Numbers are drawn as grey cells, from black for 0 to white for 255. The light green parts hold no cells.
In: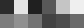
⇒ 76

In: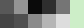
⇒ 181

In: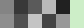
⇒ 68

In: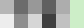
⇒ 63

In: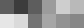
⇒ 146

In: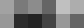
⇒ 152

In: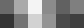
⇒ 74

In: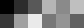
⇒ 148

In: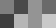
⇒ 148
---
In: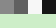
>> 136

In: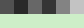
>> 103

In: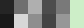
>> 215

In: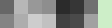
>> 193

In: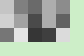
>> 228

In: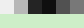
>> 36
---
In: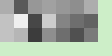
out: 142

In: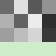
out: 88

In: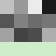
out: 235

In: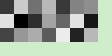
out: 131

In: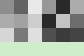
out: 41

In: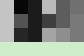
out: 93

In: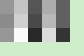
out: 172

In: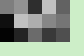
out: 192

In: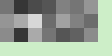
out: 117
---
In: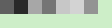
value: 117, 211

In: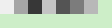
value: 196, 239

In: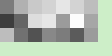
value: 230, 252

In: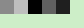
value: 1, 190

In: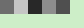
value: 40, 197

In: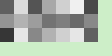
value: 115, 240

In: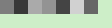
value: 147, 209

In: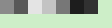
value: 195, 228
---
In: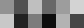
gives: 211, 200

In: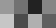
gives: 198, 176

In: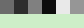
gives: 233, 150

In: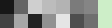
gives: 229, 207

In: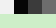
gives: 241, 109

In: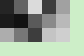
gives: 219, 207

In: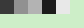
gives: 232, 179

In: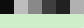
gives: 189, 177
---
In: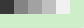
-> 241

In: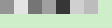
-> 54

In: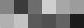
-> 167

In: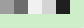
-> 31

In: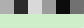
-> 12

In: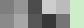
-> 187

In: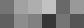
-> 105
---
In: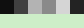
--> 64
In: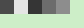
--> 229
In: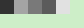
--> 164
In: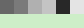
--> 122
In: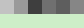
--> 154
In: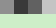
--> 57
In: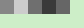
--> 204
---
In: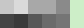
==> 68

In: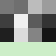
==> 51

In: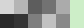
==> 42

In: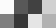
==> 208

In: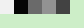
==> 241

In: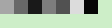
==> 25

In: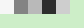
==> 246
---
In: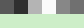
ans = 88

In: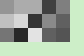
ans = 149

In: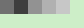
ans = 112

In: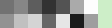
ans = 114

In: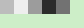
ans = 188

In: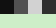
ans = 16
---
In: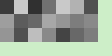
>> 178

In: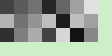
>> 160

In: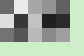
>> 147

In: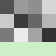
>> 143

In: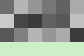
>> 98

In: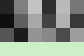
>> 186

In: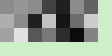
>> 140
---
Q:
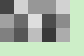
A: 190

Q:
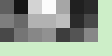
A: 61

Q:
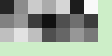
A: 102

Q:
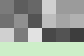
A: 72

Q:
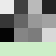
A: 133

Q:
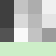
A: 249

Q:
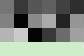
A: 56
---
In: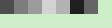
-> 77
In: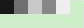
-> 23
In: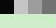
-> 7
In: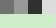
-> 113
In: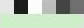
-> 230
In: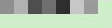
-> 143
